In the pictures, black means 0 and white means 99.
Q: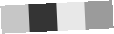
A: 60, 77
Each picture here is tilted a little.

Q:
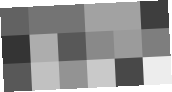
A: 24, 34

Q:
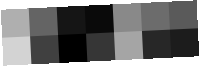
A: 35, 82

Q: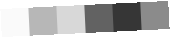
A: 54, 97

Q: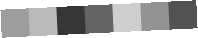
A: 32, 61

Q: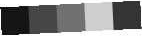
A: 20, 8

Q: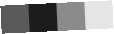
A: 89, 35

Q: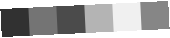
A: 52, 19

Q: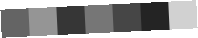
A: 81, 39

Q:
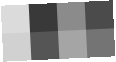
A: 29, 81
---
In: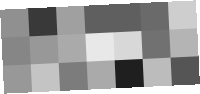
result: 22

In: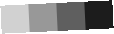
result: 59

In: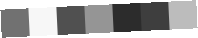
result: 96

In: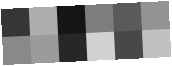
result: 67

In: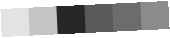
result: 76

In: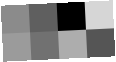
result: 37

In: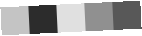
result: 17

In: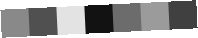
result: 31

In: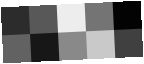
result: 34

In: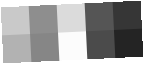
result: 55
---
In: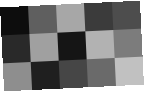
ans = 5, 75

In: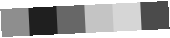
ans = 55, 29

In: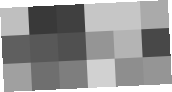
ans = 74, 58

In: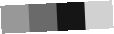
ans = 59, 81

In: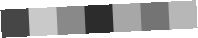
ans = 27, 71

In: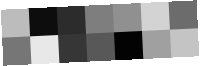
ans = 73, 76

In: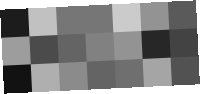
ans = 11, 32

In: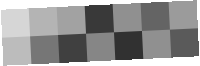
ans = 83, 35
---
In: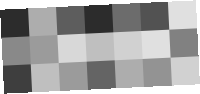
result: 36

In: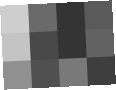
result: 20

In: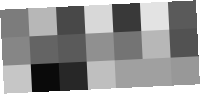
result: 28

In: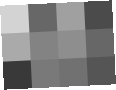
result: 62

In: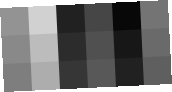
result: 13

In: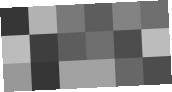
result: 47
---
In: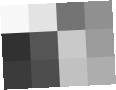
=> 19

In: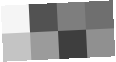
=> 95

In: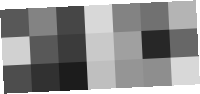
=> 81

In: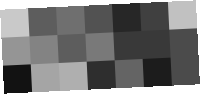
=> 58

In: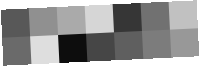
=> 34

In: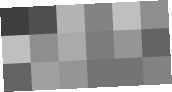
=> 74

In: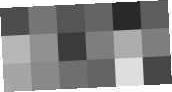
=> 71

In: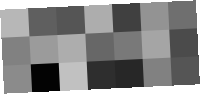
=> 50
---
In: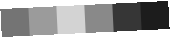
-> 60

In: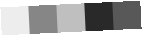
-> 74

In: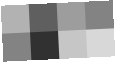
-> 77

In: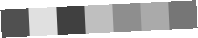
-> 74

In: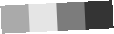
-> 66

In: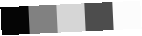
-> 83

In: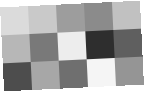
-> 92

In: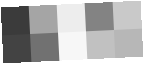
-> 92

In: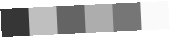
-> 74
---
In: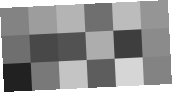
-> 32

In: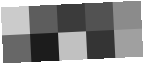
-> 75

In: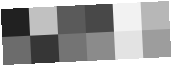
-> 45

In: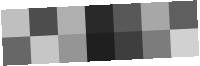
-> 58

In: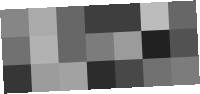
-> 40

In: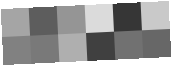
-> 68

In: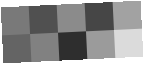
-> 18

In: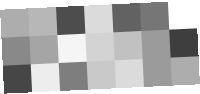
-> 95
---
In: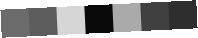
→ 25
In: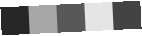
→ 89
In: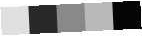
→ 72
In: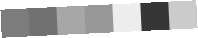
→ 21
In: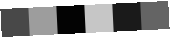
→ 10
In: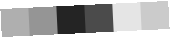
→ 89
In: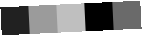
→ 0
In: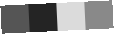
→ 85
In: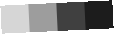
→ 25
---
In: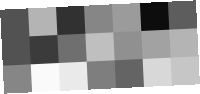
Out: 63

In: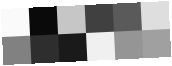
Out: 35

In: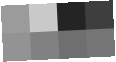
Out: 14

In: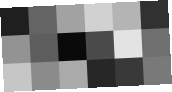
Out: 88

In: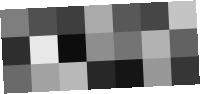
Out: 69

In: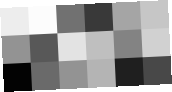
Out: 51

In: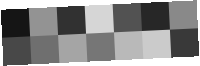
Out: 15

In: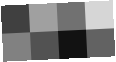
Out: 44

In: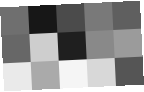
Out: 53
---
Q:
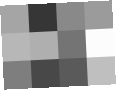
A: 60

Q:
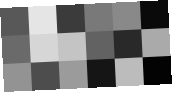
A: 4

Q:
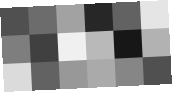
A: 89

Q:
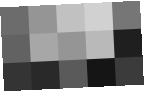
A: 46

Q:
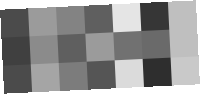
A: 74

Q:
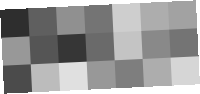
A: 63
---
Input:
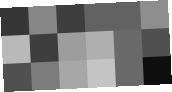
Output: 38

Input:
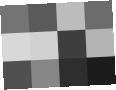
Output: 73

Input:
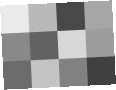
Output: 28

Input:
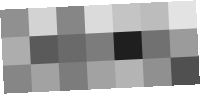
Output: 73

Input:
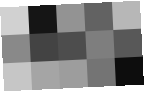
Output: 38

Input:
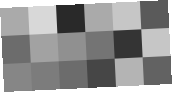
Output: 77

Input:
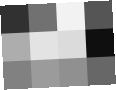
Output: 94
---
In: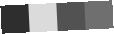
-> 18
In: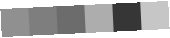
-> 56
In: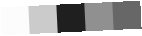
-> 98
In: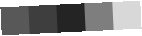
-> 34
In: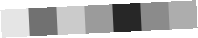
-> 89
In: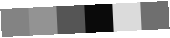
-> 51
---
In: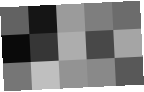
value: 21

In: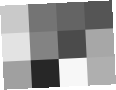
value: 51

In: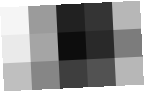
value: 64

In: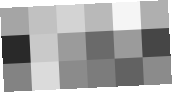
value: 78

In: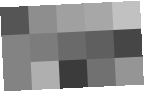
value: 48

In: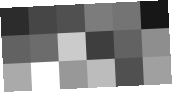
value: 42

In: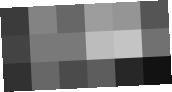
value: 47
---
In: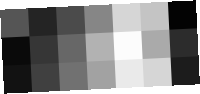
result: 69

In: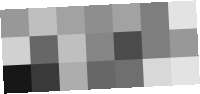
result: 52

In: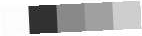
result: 53

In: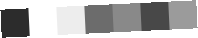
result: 42

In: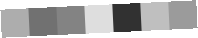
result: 86

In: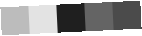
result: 12

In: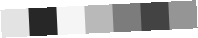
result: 72

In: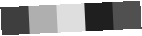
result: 86

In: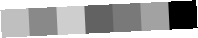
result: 38
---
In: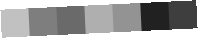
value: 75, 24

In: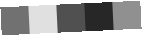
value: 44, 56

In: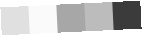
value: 87, 23

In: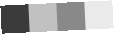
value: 23, 91

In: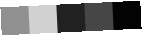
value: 56, 1

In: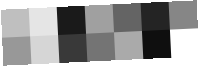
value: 74, 99

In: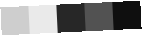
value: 80, 6
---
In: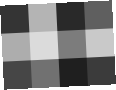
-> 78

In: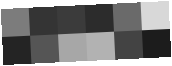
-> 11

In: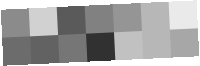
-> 65

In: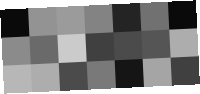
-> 67

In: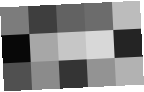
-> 14

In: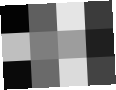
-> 12

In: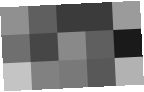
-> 10
